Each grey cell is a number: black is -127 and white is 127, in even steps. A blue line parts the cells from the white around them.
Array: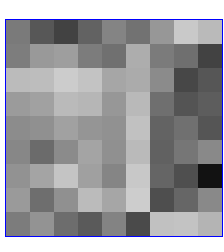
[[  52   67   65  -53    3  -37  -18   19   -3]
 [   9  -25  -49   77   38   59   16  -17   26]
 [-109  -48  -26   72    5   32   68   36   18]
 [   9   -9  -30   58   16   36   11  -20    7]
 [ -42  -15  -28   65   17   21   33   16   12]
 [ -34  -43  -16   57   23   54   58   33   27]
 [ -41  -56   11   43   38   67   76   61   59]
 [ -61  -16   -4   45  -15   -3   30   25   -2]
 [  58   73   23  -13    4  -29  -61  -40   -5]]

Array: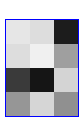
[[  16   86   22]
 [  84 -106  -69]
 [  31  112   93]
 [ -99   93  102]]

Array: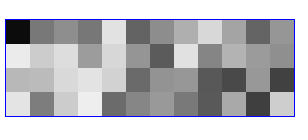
[[  78  -64   41  -38   -6   25    6  -20  110   76   -2  100]
 [ -62   24  -54  -39   23   19  -21   82   99   89   59   56]
 [  15   27   51    5   97  -36   21   87   28   93   76  107]
 [  22  -27   36   88   47   13  -28   98   -8   14   -7 -115]]

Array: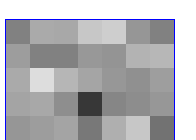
[[-13  71  47  -7  36  29  22]
 [ 23  13   6 -72  14  40  36]
 [ 30  16  23  37  54  93  42]
 [ 55  51  20  24   1   1  29]
 [  1  22  78  71  40  42   1]]

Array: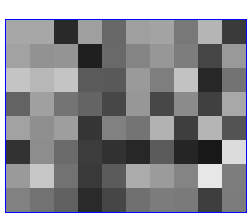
[[  -3  -65   -5   -3  -15  -57  -85  -31  -13    1]
 [  -2  103    4   27   43  -36  -70  -13   70   26]
 [  92 -103  -90  -36  -88  -78  -67  -20   13  -77]
 [ -44   53  -65   50  -11    1  -74   30   15   34]
 [  40  -63   11  -56   23  -56  -27  -11   32  -28]
 [ -12  -88   66   -1   26  -38  -37   68   55   68]
 [  25  -58   -2   23    4  -22  -96   20   18   34]
 [ -69   53   -7   35   31  -23   31  -86   39   39]]

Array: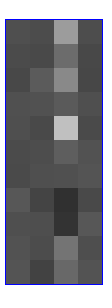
[[-44 -23 -61 -43]
 [-49 -11 -51 -45]
 [-40 -76 -49 -48]
 [-54 -79 -59 -40]
 [-43 -47 -48 -53]
 [-45 -33 -50 -52]
 [-53  64 -54 -48]
 [-48 -37 -46 -47]
 [-56   9 -36 -55]
 [-55 -19 -54 -52]
 [-50  28 -51 -48]]
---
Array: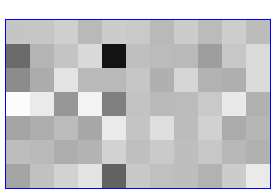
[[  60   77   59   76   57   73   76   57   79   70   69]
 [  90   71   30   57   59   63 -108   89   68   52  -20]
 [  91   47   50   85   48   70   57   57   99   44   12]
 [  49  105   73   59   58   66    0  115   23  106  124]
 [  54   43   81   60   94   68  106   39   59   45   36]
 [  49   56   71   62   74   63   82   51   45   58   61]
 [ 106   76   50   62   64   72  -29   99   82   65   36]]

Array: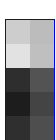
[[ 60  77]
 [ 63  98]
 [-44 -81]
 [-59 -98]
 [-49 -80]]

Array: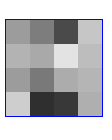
[[ 70 -53  -2  28]
 [ 61  99  41  51]
 [ 53  44  -6  28]
 [ 47 -71 -80  78]]

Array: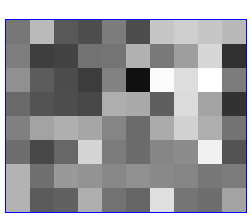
[[  57   70   78   70  -51   -3  -49  -39   58   -8]
 [ -78   87   30   -6   49  -11  -13  -60  -65   -1]
 [  -3  127   93  123 -111    2  -67  -51  -35   16]
 [ -77   35   91  -32   42   46  -56  -50  -44  -22]
 [ -12   46   81   43  -20    5   38   47   35    0]
 [ -44  113   12    6  -19   -3   85  -24  -55  -17]
 [  -3   -8    5    9   16    7   19   25  -16   51]
 [  35  -17  -10   95  -26  -13   46  -30  -36   51]]

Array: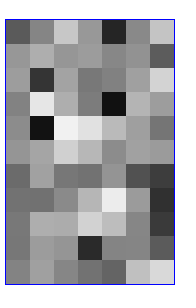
[[  68    9  -90   24   71    5  -37]
 [ -35   18    7   28   22   46   23]
 [  83   32    1   -7   35  -75   29]
 [  29   52 -110   -3   46  102    2]
 [ -10   31   58   97  113 -109   12]
 [  27   33   12   55   80   37   21]
 [ -66  -46   20  -13   -8   33  -20]
 [ -79   27  108   54   10  -14  -13]
 [ -69    6   61   82   44   46   -7]
 [ -36    5    4  -85   21   28   -8]
 [  89   64  -27  -13    6   32    3]]

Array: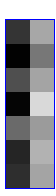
[[  39  -75]
 [  -8 -125]
 [  36  -48]
 [  89 -122]
 [  27  -21]
 [  50  -90]
 [  36  -81]]

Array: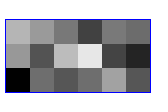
[[ -19   -6  -62   -7   26   53]
 [ -91  -59  103   60  -44   24]
 [ -41   34  -17  -41  -17 -126]]

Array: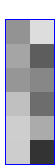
[[ 93  19]
 [-34  37]
 [  7  22]
 [-18  64]
 [ 43  78]
 [-76  77]]
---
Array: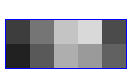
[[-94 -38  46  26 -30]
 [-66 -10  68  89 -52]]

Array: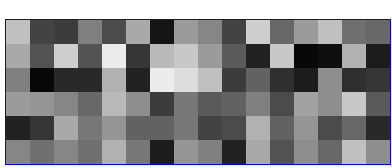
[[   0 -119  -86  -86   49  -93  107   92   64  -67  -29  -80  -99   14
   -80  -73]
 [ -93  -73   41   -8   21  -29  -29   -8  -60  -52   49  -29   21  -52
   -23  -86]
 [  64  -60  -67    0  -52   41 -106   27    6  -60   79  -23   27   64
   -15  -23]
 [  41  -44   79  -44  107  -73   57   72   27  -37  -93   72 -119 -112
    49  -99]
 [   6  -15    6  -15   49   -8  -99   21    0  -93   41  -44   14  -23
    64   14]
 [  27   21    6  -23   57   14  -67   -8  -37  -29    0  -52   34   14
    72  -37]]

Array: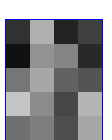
[[ -15   -2  -49   39]
 [  69   11  -56   53]
 [-110   18    5  -86]
 [  -9   39  -30  -43]
 [ -78   47  -92  -63]]

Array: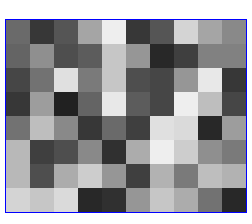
[[-21 -72 -42  37 110 -72 -42  84  37   9]
 [ 56 -64 -49   9 -79  44 110  77  15  -5]
 [ 56 -49  44  77  22 -64  50  -5  62  50]
 [-57 -13  96  -5  70 -49 -57  22 104 -72]
 [-27  15 -49 -35  70  22 -87 -64   1   1]
 [-72  29 -94 -27 104 -35 -57 110  62 -57]
 [-13  62   9 -72 -21 -64  96  90 -87  29]
 [ 84  70  90 -87 -79  22  70  44 -13 -87]]

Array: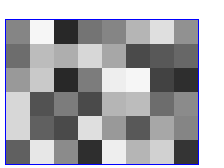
[[ 87 -45  -3 -53  53  60 -18  11]
 [ 87 -31 -53  95  25 -39  39   5]
 [-18  60  46  87  39 -53 -39 -24]
 [ 25  73 -87  -3 110 118 -61 -81]
 [-31 103  11 -81 110  53  81 -75]
 [  5 118 -87 -11   5  53  95  17]]

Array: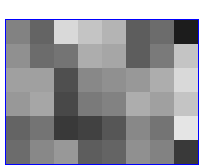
[[  2 -27  89  68  52 -34 -19 -99]
 [ 16 -19 -11  45  38 -34  -5  68]
 [-27 -11 -70 -62 -41   8 -11 101]
 [-19   8  24 -34 -27  16   2 -70]
 [ 32  32 -48   8  16  24  45  89]
 [ 24  38 -55  -5   2  45  32  68]]
